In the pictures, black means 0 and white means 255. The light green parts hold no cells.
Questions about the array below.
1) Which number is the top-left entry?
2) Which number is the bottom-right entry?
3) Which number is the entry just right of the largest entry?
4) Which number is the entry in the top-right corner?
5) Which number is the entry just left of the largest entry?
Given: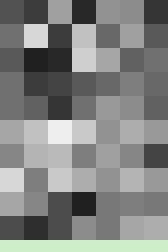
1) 82
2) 173
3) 201
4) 53
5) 193

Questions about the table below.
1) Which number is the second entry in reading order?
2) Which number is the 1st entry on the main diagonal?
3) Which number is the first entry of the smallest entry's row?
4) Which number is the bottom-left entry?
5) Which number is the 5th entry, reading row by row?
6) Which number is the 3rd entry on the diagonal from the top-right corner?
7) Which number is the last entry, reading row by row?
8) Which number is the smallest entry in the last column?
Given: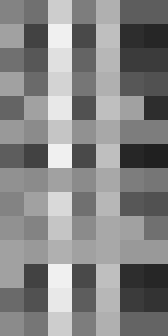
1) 112
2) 131
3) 93
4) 139
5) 176
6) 183
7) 100
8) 32

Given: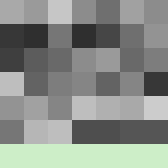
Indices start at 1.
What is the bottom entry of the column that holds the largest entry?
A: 85
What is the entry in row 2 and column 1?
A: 55
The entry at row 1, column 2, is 154
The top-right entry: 140
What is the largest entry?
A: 204
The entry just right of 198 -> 140
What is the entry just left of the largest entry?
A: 169
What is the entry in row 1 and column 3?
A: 198
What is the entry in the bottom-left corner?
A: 118
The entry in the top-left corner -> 169
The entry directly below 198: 118

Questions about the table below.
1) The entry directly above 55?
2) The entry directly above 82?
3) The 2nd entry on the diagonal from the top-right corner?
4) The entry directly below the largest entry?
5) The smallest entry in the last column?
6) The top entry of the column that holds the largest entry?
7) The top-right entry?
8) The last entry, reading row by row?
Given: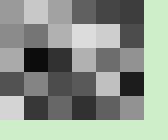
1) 132
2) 170
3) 206
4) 177
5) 28
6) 96
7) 61
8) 146
